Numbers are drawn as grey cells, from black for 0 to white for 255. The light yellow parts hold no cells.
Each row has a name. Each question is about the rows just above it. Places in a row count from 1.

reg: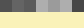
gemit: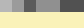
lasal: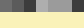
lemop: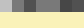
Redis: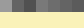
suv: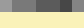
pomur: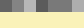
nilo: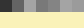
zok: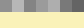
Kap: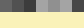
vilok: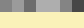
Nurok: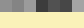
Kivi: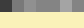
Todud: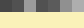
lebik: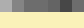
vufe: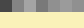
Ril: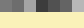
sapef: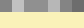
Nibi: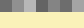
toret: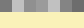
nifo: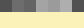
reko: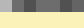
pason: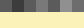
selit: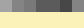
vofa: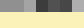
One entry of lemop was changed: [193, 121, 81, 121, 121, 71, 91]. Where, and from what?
7, [81]
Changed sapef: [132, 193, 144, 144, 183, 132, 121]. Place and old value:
7, [109]
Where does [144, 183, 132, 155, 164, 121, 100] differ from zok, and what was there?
5, [174]
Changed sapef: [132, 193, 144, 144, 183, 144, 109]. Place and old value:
6, [132]
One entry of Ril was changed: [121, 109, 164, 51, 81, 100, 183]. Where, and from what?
4, [60]
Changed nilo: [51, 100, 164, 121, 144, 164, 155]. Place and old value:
5, [132]
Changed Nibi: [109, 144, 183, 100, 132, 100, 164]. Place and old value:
6, [109]

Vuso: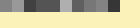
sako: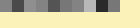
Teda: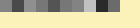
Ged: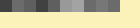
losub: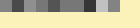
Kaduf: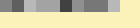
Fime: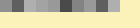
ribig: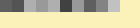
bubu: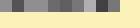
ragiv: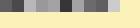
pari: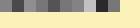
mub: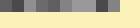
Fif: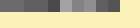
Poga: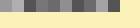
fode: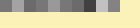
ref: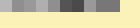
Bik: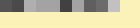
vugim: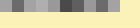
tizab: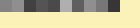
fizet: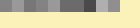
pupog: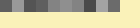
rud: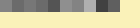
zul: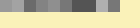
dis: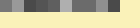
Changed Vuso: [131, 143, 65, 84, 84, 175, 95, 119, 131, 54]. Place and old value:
2, [153]
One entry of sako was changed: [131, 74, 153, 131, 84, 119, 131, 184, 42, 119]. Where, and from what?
3, [143]
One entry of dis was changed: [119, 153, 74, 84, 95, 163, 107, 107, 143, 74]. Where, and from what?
6, [175]
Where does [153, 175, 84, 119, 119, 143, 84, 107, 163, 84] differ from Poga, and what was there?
5, [107]
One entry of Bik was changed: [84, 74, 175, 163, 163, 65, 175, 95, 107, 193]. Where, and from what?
7, [163]
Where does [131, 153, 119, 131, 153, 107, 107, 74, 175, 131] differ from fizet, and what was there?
10, [143]

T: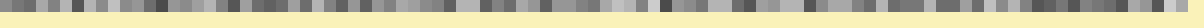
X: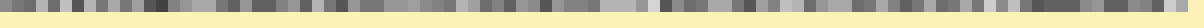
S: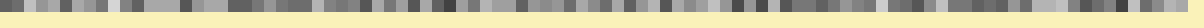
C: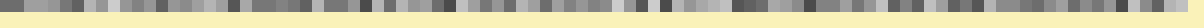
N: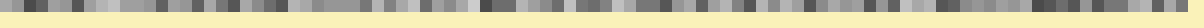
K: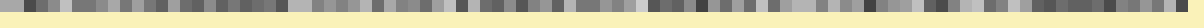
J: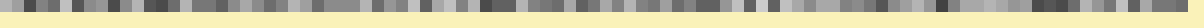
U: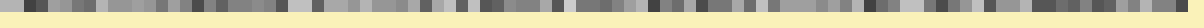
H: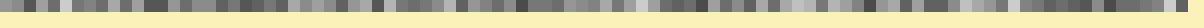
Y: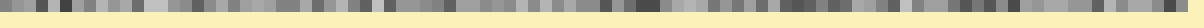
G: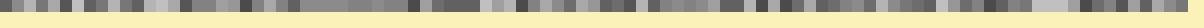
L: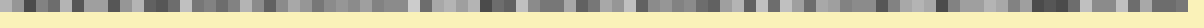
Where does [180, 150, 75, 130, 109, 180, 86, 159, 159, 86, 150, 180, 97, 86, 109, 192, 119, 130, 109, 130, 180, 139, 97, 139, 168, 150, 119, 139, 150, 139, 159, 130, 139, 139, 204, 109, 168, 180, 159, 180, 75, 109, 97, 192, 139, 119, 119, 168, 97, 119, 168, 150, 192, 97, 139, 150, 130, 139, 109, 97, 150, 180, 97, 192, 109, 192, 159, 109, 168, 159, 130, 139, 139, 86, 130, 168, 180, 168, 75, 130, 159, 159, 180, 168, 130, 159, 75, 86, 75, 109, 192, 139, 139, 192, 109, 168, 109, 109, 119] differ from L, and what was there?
61, [159]
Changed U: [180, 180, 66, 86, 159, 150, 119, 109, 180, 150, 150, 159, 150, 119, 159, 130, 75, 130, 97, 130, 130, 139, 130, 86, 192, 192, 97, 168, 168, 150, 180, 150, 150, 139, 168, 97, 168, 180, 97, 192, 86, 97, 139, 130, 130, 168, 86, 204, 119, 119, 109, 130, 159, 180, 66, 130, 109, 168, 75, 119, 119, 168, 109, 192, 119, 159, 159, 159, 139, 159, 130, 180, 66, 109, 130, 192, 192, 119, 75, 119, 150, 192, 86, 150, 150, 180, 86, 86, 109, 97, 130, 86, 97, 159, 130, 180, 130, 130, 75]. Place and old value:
38, [192]

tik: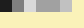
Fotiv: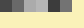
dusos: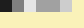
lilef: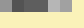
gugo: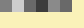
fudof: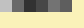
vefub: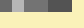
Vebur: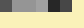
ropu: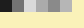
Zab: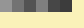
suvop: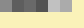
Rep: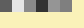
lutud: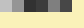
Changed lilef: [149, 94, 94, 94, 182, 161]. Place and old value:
2, [83]
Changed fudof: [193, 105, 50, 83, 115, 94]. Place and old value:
4, [71]
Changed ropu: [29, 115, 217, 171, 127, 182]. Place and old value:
5, [138]
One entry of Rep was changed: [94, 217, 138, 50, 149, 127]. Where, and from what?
2, [229]

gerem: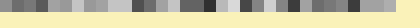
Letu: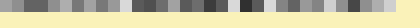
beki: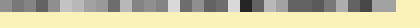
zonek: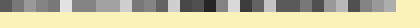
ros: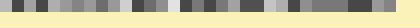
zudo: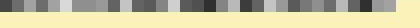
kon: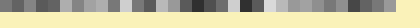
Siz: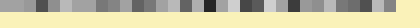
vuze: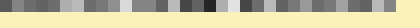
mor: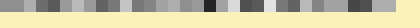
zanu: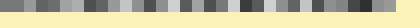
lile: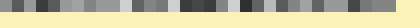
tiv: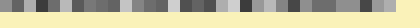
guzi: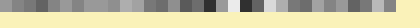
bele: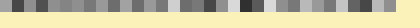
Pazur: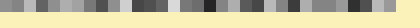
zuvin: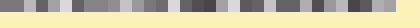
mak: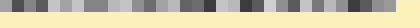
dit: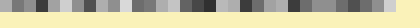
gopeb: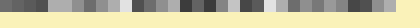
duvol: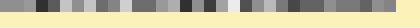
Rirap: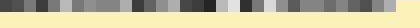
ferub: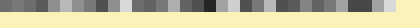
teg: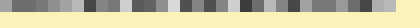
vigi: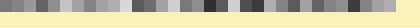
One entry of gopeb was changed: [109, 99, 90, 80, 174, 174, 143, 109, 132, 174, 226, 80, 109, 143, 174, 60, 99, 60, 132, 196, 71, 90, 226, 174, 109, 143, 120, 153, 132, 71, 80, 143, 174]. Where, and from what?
9, [143]
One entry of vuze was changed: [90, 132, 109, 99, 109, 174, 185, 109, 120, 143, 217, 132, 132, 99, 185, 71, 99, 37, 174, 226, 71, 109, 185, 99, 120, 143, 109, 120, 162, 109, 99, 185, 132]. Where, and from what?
26, [153]

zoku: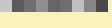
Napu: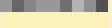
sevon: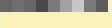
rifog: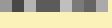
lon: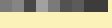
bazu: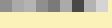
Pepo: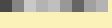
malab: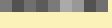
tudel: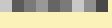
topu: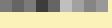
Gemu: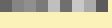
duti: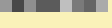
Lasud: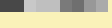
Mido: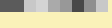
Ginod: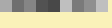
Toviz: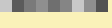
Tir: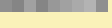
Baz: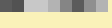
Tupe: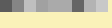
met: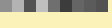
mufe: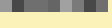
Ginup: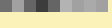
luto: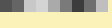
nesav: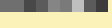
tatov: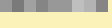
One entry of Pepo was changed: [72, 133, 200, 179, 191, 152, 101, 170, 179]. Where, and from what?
8, [161]
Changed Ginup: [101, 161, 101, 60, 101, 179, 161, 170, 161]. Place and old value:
1, [111]
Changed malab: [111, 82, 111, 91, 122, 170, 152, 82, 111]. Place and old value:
1, [122]
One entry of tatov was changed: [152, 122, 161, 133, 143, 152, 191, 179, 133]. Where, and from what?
5, [152]

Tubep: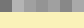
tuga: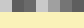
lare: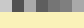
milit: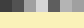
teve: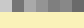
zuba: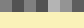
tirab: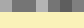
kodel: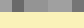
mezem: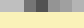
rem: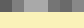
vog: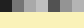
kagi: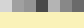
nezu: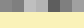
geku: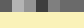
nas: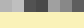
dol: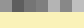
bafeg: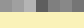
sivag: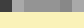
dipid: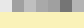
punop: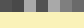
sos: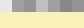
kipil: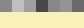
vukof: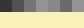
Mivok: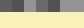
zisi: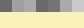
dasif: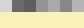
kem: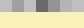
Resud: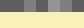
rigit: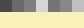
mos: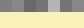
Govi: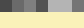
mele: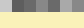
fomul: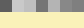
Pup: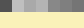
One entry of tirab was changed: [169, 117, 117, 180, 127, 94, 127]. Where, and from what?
5, [117]
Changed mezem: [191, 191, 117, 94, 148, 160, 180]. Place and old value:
4, [82]
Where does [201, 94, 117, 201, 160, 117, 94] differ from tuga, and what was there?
3, [106]
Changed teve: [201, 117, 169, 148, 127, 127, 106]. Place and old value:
6, [136]
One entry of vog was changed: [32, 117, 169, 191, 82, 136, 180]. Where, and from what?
6, [148]

